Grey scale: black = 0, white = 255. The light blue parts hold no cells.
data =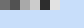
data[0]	110
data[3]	204
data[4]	45
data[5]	226

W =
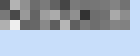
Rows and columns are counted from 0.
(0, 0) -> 78
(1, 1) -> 73
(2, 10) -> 119
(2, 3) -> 103
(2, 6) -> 182
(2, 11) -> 132
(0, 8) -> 116
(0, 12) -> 114
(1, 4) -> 158
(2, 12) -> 129
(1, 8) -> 50
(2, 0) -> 176

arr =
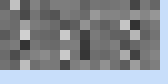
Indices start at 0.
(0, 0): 97
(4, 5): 106
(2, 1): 108
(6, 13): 157
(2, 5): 107
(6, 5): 121
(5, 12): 171
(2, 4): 117
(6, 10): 145
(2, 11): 110
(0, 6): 125
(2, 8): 146
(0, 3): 130
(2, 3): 123
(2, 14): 108
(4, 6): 124
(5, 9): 110
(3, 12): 96
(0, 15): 102
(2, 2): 160
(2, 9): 110
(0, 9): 117
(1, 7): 118
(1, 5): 84
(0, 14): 120
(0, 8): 98
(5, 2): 115
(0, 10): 114
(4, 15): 122
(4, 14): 116
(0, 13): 69
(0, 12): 122
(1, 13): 150
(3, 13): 182

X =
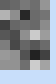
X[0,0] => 97
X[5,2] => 82
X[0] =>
[97, 104, 120, 110, 149]
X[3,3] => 203
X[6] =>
[146, 146, 111, 204, 163]
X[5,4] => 65
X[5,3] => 34
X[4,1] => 72

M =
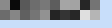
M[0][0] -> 138
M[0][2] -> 89
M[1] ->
[108, 134, 96, 117, 146, 36, 52, 39, 223, 181]
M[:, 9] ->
[116, 181]
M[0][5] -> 93

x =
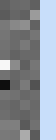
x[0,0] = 97
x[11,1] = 103
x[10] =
[107, 102, 115, 105]
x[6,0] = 247
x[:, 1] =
[105, 102, 136, 107, 107, 99, 139, 103, 98, 113, 102, 103, 127, 119]
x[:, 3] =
[96, 155, 98, 117, 103, 105, 118, 113, 82, 109, 105, 107, 113, 91]
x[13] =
[121, 119, 171, 91]
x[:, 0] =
[97, 91, 121, 117, 114, 112, 247, 114, 14, 117, 107, 110, 126, 121]
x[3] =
[117, 107, 104, 117]
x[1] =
[91, 102, 97, 155]
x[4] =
[114, 107, 121, 103]

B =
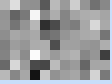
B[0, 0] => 183
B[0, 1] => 222
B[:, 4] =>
[89, 136, 47, 105, 174, 177, 71, 199]
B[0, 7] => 206
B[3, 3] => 169
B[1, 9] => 176
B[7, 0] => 184
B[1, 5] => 173
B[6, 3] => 74
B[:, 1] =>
[222, 100, 117, 167, 157, 173, 215, 135]
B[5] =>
[131, 173, 140, 251, 177, 154, 170, 178, 135, 150, 62]
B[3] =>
[142, 167, 161, 169, 105, 117, 149, 161, 170, 174, 117]
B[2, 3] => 183
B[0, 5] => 186
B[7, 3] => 19
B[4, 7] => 160
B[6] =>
[105, 215, 155, 74, 71, 187, 145, 155, 102, 166, 167]
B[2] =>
[150, 117, 148, 183, 47, 75, 134, 125, 168, 216, 169]
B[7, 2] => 167
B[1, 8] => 173
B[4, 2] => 150
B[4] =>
[128, 157, 150, 172, 174, 78, 161, 160, 152, 148, 174]
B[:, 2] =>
[145, 121, 148, 161, 150, 140, 155, 167]

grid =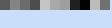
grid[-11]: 89
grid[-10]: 132
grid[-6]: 169

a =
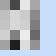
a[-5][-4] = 164
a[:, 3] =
[167, 138, 125, 105, 146]
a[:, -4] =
[164, 191, 196, 208, 162]
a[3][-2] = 236
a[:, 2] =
[230, 203, 207, 236, 220]

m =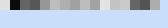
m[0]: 225
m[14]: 84
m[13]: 101
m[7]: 161
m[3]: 87
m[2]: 100

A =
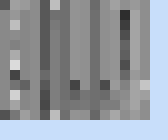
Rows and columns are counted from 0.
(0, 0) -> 88
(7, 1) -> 68
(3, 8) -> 144
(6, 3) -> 140
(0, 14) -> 142
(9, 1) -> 209
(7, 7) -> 147
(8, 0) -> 137
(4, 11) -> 148
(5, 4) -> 88
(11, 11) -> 167
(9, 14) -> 159
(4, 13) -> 164
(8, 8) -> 144
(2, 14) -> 142
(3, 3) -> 140
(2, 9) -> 111
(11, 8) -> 144
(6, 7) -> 147
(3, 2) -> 135
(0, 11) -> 161
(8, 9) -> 111
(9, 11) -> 135
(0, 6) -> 111
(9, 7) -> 98
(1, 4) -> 88
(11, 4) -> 88
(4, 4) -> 88
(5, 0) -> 137
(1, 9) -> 111
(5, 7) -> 147
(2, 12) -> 61
